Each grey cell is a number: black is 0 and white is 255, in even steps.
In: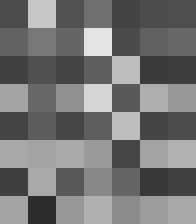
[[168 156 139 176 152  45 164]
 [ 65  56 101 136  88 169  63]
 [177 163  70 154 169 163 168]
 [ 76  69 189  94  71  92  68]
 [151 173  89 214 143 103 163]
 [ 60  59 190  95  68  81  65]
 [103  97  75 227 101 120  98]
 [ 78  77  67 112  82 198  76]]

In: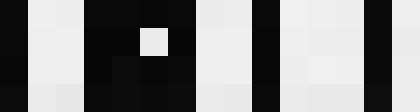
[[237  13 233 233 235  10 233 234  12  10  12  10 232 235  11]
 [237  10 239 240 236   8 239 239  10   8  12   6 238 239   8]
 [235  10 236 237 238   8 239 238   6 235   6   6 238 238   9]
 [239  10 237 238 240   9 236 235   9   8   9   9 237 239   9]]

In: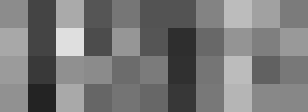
[[135 136 181 120  55 103 116 102 169  35 145]
 [120  97 188 117  48 123 108 139 144  57 155]
 [153 127 148 104  46  85 150  76 223  68 168]
 [123 161 188 131  83  83 118  85 170  68 140]]

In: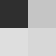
[[215 222]
 [197  47]]

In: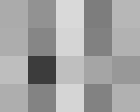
[[177 130 213 131 174]
 [152 165 191  60 190]
 [178 129 213 134 173]
 [183 125 217 146 171]]

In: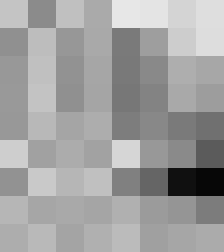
[[171 166 160 187 176 164 185 173]
 [124 149 155 176 165 169 166 182]
 [  7  16 101 128 192 182 201 146]
 [ 91 138 152 214 162 172 161 206]
 [112 122 136 125 173 165 184 152]
 [157 169 131 119 165 144 195 153]
 [167 174 137 121 166 146 192 152]
 [221 205 158 122 169 151 189 144]
 [222 212 228 231 170 192 139 196]]

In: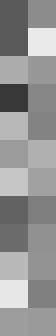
[[154 157]
 [128 231]
 [147 185]
 [144 108]
 [126  98]
 [161 198]
 [176 155]
 [131 184]
 [135  56]
 [152 172]
 [234  89]
 [141  90]]

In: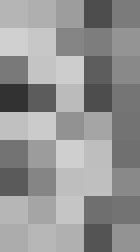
[[147  84 176 183 172]
 [115 111 197 165 182]
 [137 191 190 133  90]
 [112 190 207 156 115]
 [115 165 146 203 192]
 [117  77 187  92  50]
 [137  93 205 196 121]
 [148 125 133 199 208]
 [123  77 157 175 181]]

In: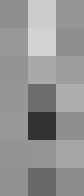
[[139 105 145]
 [165 149 148]
 [143  49 152]
 [174 109 150]
 [156 169 148]
 [143 210 152]
 [150 204 143]]
